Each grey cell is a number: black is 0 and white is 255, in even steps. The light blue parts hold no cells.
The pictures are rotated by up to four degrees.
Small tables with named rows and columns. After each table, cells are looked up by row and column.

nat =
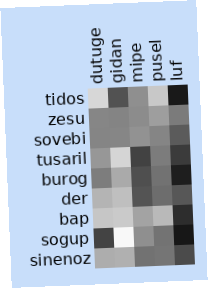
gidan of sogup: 248
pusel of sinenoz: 117
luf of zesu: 123
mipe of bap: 163
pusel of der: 109
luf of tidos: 25
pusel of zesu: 158
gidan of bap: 202

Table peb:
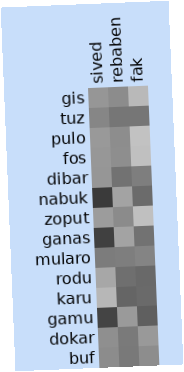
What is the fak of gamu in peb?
95
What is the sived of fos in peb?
151
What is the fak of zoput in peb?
192
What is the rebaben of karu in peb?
101
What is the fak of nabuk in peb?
107
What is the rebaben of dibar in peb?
114
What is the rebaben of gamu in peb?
154
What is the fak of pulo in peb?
194
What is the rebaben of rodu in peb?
111
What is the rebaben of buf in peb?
121
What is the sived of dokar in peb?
143
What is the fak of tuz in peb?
118
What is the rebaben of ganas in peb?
163
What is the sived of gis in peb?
150
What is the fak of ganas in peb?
114
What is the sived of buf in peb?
140
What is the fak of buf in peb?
141
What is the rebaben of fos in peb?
142

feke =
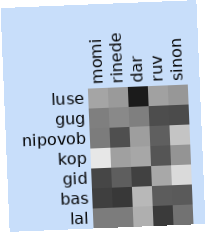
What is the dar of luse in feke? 27
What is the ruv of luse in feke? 161
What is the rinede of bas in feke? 56
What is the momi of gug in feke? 127
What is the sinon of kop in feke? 148
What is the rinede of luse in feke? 154
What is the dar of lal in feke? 175
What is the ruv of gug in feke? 77
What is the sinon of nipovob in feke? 196
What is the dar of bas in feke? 184
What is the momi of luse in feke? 165
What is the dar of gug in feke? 127
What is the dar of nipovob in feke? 158

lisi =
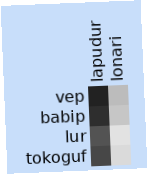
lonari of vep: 188
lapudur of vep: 34
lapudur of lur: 83
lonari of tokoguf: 218
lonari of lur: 226
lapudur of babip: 46
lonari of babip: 198
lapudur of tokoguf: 71
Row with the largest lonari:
lur

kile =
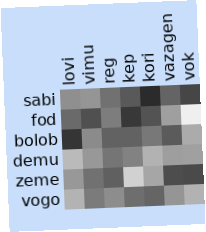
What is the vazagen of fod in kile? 159
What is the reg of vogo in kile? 141
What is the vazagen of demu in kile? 158
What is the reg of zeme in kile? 96
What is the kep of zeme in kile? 209
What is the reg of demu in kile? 117
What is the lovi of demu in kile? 186
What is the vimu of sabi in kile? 149
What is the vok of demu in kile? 160
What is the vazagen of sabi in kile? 100
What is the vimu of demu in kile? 152
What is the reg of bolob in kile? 98
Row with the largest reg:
vogo

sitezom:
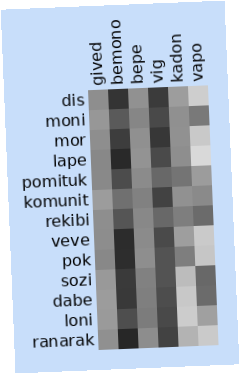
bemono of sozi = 58
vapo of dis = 206
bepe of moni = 134
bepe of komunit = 129
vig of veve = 74
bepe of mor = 144
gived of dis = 142

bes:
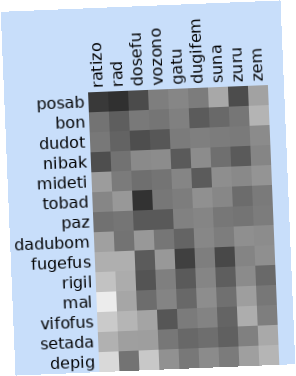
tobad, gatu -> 125
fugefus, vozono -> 152
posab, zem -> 162
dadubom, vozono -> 118
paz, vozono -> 89
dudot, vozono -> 87
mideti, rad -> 123
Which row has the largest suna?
posab

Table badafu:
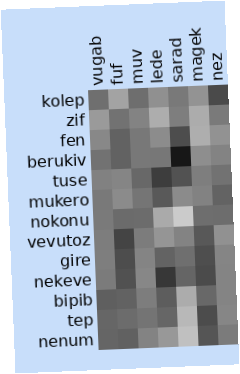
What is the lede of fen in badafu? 140
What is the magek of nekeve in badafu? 75
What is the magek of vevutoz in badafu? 88
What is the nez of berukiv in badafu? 131
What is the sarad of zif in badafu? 126
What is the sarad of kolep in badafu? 121
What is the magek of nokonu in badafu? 110
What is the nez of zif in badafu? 122
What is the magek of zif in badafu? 172
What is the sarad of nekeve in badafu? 101
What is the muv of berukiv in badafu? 120
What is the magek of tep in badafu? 76
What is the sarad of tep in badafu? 184
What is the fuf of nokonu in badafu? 107
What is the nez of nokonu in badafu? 109
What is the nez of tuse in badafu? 114
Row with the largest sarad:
nokonu

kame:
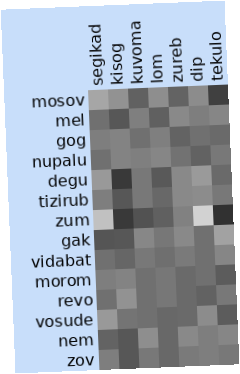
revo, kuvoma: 112
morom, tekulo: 92
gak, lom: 119
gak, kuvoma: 135
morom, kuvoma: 112
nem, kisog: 87
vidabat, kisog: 102

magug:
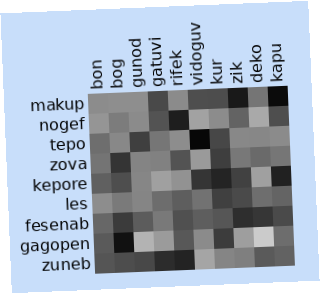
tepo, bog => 136
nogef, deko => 169
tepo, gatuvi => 118
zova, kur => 62
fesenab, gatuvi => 121
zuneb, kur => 133
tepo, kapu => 139
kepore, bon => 96
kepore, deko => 160
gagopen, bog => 17
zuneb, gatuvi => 44
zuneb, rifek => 35
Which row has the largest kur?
nogef

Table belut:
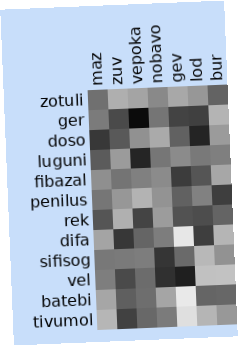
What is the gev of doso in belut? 97
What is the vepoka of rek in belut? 68
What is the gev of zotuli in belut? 168
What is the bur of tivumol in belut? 152
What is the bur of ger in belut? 180
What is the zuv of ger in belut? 74
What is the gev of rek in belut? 82
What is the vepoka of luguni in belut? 37
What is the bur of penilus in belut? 62
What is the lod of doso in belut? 36
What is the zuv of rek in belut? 176
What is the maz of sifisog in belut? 120
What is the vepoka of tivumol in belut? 104
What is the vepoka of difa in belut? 101
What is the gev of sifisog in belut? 106
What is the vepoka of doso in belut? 145
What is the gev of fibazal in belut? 60
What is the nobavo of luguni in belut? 118
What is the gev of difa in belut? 231
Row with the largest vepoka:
penilus

